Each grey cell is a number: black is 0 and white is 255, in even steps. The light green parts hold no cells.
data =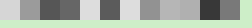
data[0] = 214
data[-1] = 121
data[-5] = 146

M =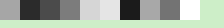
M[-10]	166
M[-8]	75
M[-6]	214

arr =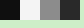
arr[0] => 15
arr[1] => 244
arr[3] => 41

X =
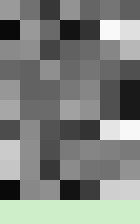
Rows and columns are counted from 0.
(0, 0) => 154
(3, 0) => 103
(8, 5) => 113
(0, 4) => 101
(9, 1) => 136
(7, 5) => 128
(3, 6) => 80
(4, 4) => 134
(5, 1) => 107
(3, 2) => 143
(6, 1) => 138
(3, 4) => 117
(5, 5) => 80
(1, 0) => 9
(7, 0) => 203
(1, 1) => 153
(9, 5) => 207
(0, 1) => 113
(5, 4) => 145
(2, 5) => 134

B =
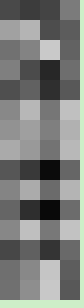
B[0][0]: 73
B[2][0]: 113
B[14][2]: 200
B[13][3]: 93
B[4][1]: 97
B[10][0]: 101
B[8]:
[86, 57, 11, 102]
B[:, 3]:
[123, 92, 98, 110, 88, 192, 177, 184, 102, 180, 108, 194, 105, 93, 88]
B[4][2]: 47
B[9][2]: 107
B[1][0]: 161
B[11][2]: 120
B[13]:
[111, 136, 197, 93]
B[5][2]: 118
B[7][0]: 170

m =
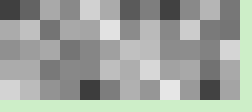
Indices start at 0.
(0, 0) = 64
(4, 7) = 150
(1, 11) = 117
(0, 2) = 169
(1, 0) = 171
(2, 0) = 144
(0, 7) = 126
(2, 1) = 157
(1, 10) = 122
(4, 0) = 211
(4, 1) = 187
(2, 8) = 140
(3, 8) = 162
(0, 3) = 137
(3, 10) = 114
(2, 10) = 130
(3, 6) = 174
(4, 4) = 61
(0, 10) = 181
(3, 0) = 171

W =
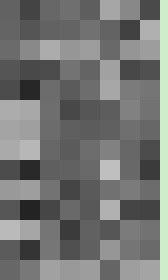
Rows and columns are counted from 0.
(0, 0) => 98
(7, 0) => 170
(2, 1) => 137
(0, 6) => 136
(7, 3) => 91
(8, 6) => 104
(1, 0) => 100
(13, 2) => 161
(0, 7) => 74
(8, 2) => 95
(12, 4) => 96
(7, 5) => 129
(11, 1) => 166
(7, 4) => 109
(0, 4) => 94
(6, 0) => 164
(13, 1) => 120
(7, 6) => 103
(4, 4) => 109
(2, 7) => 157
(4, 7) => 117
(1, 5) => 99
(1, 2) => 98
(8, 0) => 76
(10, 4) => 88
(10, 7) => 67
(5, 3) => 72
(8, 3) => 97
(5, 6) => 129
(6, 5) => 96
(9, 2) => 115

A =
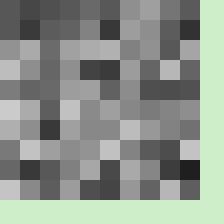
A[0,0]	87
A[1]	[87, 58, 92, 98, 130, 56, 157, 142, 92, 50]
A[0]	[87, 71, 80, 88, 105, 88, 143, 159, 117, 90]
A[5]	[203, 171, 94, 193, 138, 159, 135, 123, 132, 142]
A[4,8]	77
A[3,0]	189
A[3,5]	59
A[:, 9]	[90, 50, 165, 100, 81, 142, 113, 195, 31, 94]
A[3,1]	142
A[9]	[196, 137, 93, 156, 79, 69, 151, 99, 182, 94]
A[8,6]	169
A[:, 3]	[88, 98, 161, 143, 157, 193, 160, 140, 128, 156]
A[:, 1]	[71, 58, 170, 142, 100, 171, 142, 194, 57, 137]
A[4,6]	140
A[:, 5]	[88, 56, 177, 59, 97, 159, 136, 193, 73, 69]
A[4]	[124, 100, 105, 157, 160, 97, 140, 79, 77, 81]

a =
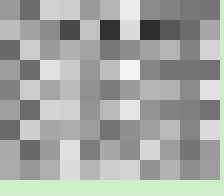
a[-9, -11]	153
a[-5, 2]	165
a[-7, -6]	120
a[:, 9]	[120, 109, 131, 116, 138, 127, 132, 117, 142]
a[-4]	[158, 108, 211, 208, 147, 184, 228, 148, 131, 127, 113]
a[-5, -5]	155
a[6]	[106, 206, 166, 172, 156, 115, 143, 159, 186, 132, 217]
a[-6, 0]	156
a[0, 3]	205
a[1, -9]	138
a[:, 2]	[209, 138, 154, 224, 165, 211, 166, 155, 175]
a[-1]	[171, 152, 175, 219, 181, 205, 211, 145, 178, 142, 157]
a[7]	[169, 105, 155, 223, 125, 167, 140, 214, 157, 117, 153]
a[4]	[128, 203, 165, 186, 144, 124, 155, 181, 177, 138, 224]
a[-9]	[153, 108, 209, 205, 154, 179, 235, 138, 130, 120, 117]
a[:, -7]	[154, 194, 163, 152, 144, 147, 156, 125, 181]
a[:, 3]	[205, 73, 176, 201, 186, 208, 172, 223, 219]
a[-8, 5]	49
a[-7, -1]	211
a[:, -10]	[108, 162, 203, 110, 203, 108, 206, 105, 152]
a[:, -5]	[235, 219, 141, 243, 155, 228, 143, 140, 211]

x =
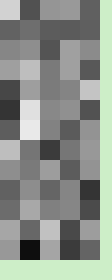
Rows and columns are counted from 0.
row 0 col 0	210
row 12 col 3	59
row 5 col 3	144
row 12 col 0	152
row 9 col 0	97
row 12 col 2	165
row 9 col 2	101
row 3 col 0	159
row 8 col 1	122
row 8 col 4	147
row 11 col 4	157
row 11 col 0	166
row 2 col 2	84
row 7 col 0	190
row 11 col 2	193
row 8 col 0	142
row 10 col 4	75
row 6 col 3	91
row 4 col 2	123
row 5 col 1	224
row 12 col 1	14

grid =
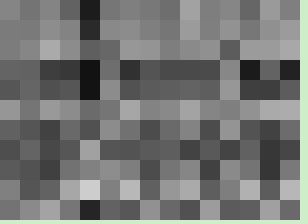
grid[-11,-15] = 133
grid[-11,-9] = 127
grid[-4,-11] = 161
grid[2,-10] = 103
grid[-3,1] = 82
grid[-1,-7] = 104
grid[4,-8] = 91
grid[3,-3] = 27
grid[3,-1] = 34
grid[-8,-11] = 18
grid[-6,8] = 137
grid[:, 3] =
[98, 131, 140, 56, 86, 140, 105, 86, 114, 167, 118]
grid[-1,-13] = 163
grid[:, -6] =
[162, 155, 138, 74, 99, 163, 131, 67, 134, 170, 81]
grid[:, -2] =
[154, 144, 155, 99, 62, 170, 66, 55, 54, 92, 160]
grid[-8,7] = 84
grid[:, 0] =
[133, 123, 124, 100, 86, 150, 97, 78, 90, 128, 115]
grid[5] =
[150, 117, 153, 140, 107, 117, 166, 131, 137, 163, 133, 127, 146, 170, 172]
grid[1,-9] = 140
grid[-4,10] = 89
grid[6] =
[97, 85, 66, 105, 81, 140, 113, 76, 106, 131, 76, 148, 83, 66, 108]
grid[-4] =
[78, 100, 72, 86, 161, 85, 83, 90, 94, 67, 89, 68, 97, 55, 70]
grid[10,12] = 94
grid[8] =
[90, 82, 64, 114, 129, 141, 126, 76, 117, 134, 65, 138, 116, 54, 121]
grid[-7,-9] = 82
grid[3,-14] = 98
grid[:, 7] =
[120, 127, 148, 84, 91, 131, 76, 90, 76, 96, 145]
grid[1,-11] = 42
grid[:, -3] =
[102, 119, 155, 27, 63, 146, 83, 97, 116, 177, 94]
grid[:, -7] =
[110, 118, 126, 74, 94, 137, 106, 94, 117, 151, 104]
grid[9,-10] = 128
